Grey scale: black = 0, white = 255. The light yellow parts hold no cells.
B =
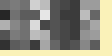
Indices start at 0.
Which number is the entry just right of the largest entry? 83
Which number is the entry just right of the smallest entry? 113
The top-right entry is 156
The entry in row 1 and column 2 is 92
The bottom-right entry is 92
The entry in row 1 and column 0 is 38
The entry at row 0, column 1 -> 123
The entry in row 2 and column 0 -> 176
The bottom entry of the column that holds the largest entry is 166
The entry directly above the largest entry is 188
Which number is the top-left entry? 113
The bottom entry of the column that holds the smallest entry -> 49
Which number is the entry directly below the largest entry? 71
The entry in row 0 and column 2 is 113
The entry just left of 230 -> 92

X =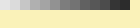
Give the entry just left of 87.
97
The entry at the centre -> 125
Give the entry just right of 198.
176

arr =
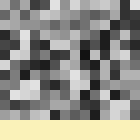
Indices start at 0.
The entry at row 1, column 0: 102
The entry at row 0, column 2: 167
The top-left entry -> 179
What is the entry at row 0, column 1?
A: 113
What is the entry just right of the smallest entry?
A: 190
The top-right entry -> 225
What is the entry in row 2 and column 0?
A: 179
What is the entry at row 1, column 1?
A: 167
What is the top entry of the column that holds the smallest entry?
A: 167
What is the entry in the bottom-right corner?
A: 92
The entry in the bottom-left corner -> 158
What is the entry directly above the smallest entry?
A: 40
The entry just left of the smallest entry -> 179
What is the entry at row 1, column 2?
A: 92
